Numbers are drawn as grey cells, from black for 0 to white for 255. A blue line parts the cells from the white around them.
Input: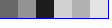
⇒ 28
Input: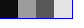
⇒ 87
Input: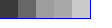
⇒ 157
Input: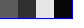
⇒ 229
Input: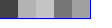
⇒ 197
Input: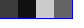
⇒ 203
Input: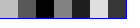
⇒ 2
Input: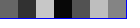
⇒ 199
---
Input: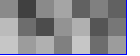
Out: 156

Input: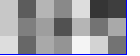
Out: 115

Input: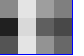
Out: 104

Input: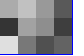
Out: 99

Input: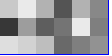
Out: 146

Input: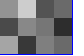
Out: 106
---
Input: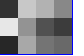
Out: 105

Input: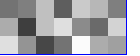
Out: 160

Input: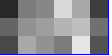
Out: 83

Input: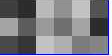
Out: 133

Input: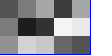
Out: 83

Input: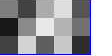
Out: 46

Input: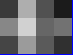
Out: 48

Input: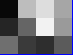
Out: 91
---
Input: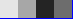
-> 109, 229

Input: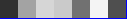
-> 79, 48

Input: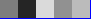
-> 187, 125

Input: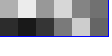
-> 113, 44

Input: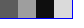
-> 218, 92

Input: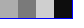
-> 13, 173
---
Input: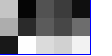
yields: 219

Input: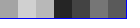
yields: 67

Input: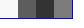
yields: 93

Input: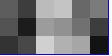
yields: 177

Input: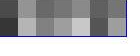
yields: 200

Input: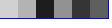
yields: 146
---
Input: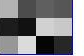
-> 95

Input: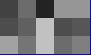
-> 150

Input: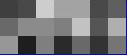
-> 73

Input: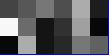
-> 172

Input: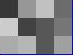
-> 193

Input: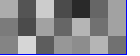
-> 102

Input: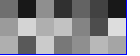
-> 66

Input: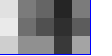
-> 37

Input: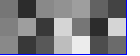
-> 98

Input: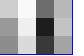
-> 109
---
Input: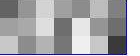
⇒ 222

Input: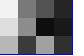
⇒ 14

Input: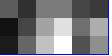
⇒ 163

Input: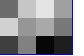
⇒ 169

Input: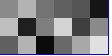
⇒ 126

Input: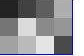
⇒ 138

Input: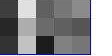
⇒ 107

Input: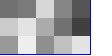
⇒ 171

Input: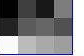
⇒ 102
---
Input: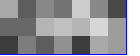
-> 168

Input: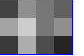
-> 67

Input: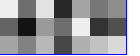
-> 238

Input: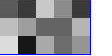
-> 91

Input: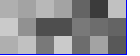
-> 175

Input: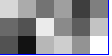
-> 215

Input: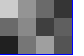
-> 204

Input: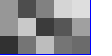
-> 151

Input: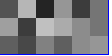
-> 83

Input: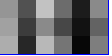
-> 149
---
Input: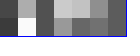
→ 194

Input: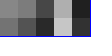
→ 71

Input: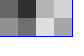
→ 47

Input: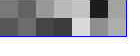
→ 195

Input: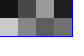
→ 72

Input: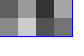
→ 155

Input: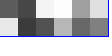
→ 253
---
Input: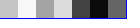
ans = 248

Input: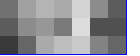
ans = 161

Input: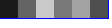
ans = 99

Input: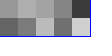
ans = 175

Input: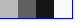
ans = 96

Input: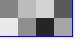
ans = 188

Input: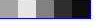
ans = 230

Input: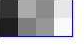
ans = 171
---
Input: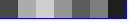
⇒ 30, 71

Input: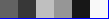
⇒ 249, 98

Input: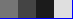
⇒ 223, 117

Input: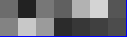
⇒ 85, 131

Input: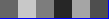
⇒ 78, 102

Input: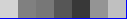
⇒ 192, 211

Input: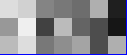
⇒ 31, 187

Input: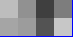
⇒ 125, 165

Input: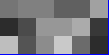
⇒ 161, 190
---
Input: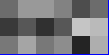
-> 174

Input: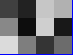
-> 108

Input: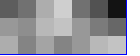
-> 195

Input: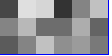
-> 121

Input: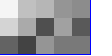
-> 121

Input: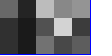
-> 93
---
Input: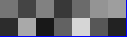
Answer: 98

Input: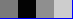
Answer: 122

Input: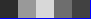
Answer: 153

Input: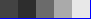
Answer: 45

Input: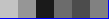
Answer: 26

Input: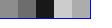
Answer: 109

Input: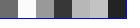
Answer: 55

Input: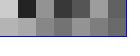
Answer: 115
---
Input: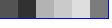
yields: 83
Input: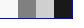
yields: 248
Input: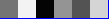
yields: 116
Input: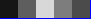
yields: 21
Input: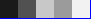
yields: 26
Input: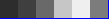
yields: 45
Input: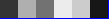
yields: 52
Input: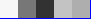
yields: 247
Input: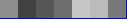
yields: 142
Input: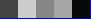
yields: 68
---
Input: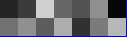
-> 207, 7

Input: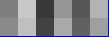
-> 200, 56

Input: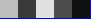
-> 224, 17

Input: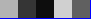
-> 208, 13

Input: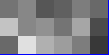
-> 224, 56

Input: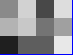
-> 232, 31

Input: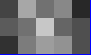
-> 199, 40

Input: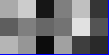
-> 225, 12

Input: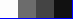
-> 253, 17

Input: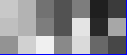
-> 240, 31
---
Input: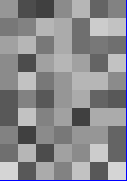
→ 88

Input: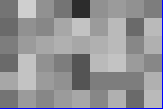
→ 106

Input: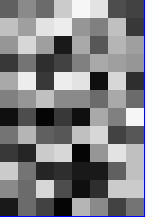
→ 66

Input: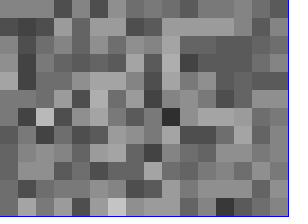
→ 110

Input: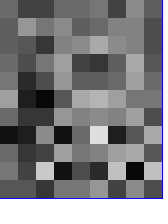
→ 139
